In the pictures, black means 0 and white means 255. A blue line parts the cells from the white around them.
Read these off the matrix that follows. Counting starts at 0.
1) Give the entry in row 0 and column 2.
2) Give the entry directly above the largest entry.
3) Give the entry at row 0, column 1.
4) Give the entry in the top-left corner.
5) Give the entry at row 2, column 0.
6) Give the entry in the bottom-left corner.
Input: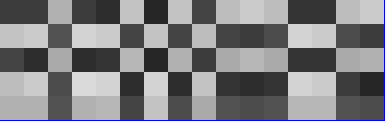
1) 177
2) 45
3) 60
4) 60
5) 68
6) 177

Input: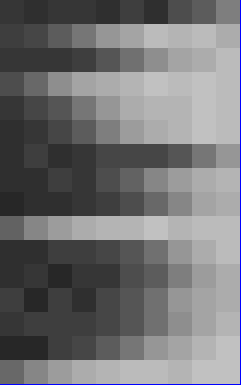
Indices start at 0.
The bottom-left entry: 104
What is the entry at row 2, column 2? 54
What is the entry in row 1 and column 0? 62
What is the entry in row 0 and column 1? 47
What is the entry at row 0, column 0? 54
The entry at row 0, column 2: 54
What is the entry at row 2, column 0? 54
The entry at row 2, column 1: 54
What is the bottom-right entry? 193
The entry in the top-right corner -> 126
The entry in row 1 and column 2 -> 92

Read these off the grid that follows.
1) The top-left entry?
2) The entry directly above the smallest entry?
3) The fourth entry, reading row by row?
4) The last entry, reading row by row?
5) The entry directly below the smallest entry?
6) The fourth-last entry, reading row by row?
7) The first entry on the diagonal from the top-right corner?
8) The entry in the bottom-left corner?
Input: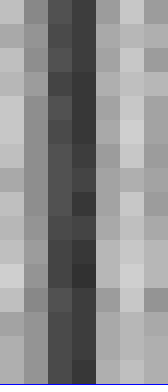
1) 191
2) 55
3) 61
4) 175
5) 61
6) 55
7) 156
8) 175
